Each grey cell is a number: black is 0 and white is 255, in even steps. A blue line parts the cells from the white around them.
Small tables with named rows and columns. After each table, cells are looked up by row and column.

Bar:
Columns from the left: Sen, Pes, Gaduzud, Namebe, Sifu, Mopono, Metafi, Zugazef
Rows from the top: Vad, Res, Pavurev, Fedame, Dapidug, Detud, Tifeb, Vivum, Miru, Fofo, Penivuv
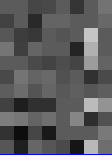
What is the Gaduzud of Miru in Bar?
100
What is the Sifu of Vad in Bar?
91
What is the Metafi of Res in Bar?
91
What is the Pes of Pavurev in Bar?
61
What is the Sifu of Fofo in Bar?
91
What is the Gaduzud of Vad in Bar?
70
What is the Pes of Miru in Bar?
119
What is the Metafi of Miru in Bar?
46
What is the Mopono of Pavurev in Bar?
91
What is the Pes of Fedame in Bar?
63
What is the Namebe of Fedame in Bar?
91
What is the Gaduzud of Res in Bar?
41
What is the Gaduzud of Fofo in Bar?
70
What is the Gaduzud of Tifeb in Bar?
84
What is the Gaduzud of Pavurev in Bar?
56
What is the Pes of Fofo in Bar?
13
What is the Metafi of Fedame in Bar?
176
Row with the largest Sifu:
Res

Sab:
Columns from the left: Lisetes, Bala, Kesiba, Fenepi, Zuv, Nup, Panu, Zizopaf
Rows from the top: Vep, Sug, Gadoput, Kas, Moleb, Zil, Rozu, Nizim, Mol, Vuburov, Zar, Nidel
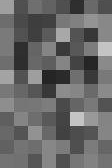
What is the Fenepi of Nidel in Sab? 135
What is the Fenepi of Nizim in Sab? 125
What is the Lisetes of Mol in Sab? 95
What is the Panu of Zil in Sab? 57
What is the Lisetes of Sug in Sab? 109
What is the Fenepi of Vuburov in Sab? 104
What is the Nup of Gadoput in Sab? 83
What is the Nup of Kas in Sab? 88
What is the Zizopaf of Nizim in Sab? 83
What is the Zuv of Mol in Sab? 68
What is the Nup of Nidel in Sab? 118
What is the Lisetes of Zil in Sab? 163
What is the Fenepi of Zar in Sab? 135
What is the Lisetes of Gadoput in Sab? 122
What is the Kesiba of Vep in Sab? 111
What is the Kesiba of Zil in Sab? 158
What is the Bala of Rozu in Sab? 103
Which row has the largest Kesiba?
Zil

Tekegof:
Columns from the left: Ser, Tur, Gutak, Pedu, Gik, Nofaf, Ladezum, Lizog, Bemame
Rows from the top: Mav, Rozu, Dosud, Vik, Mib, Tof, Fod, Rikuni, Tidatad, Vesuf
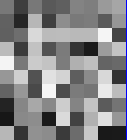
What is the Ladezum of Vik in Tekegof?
26
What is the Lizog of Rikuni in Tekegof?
91
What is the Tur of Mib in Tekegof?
120
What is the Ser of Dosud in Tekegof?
96
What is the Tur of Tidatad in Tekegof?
137
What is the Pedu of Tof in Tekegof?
225
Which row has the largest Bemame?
Vik

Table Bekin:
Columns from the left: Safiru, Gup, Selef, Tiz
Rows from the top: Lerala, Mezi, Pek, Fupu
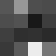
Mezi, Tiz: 61
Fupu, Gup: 90
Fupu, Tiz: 118
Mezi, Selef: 24
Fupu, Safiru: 57
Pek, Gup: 47
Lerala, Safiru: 86
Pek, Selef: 49
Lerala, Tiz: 75
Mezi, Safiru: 77
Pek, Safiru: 63
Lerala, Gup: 151
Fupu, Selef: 236
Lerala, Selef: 78
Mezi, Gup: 82
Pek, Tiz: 42

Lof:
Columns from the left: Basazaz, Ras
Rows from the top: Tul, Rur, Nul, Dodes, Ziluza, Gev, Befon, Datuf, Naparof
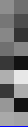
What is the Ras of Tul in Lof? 110
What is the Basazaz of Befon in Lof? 56
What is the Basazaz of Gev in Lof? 175
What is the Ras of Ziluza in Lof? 18
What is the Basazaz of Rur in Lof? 118
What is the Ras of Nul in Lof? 51
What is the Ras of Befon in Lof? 172

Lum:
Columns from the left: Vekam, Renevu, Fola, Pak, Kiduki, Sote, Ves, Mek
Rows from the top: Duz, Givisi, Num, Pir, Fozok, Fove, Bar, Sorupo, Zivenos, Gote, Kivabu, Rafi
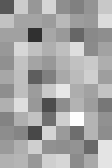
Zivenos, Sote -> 254
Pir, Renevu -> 215
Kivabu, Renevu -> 175
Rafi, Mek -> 228
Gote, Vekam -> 141
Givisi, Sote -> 157
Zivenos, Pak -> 111
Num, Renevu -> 161
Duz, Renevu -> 204
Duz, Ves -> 148
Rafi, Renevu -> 181
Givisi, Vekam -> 194
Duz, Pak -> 213
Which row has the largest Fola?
Kivabu

